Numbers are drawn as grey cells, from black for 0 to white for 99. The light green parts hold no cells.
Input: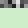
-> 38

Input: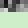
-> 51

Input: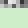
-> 46

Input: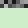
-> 62

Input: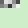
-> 28

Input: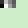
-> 35

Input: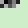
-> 12

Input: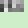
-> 57
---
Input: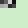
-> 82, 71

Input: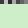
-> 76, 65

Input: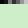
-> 77, 59

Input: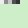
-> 92, 76

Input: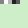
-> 98, 71

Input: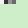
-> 94, 58

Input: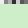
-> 92, 80

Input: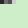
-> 80, 43

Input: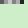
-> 78, 67

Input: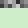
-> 79, 73
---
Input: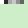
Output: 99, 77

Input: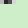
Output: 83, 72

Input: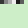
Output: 92, 69

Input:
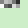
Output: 97, 85

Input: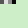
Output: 87, 55

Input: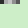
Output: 77, 67
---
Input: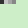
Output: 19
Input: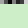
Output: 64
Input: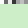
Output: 97
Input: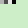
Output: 70
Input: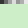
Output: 20
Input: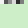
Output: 94
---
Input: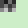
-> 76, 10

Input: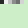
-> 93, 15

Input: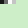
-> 97, 9

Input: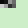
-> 80, 3

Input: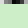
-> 85, 3

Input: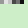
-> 88, 6

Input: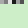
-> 88, 10
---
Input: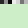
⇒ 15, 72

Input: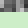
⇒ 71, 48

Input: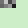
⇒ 44, 11

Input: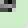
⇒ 66, 81

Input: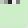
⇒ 76, 48

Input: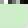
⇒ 62, 4

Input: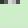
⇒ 20, 31

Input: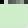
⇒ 0, 22

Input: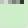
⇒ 75, 20
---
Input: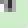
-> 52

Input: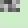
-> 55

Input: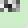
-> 78

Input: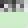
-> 28

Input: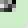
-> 61

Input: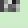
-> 26
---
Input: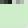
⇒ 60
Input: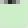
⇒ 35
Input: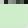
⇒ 34
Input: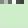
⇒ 30
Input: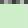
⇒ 73
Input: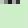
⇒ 65
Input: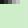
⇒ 64
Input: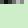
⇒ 72
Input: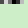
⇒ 18
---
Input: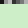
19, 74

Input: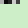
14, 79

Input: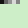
57, 84

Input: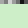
60, 82

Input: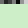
48, 81

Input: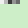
23, 93

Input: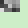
75, 85
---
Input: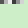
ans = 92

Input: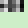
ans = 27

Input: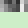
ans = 23

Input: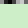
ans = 1

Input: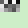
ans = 9

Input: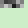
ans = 28
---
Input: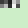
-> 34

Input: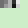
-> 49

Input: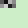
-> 7

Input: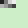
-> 48

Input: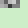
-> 38

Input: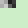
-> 62
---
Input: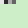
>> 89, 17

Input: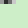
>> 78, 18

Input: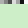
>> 97, 7

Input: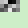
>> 91, 1

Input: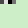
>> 88, 0

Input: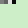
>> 88, 4

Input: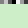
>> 95, 0

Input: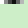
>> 98, 6

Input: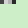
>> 82, 16

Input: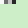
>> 96, 15
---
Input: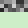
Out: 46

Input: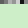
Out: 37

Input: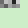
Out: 42

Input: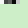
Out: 95

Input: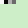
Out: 96

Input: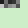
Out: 11

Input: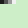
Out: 11

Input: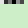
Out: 88
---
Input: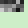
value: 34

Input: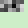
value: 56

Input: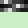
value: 51

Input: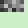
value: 53

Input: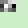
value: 65

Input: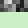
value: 13

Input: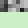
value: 68

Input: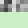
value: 73

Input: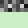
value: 79

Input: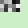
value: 49
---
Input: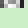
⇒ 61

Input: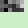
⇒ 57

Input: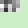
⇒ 41

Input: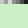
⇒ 83

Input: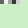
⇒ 64

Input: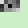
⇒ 53

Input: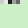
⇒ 12

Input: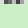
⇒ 41

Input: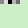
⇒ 0
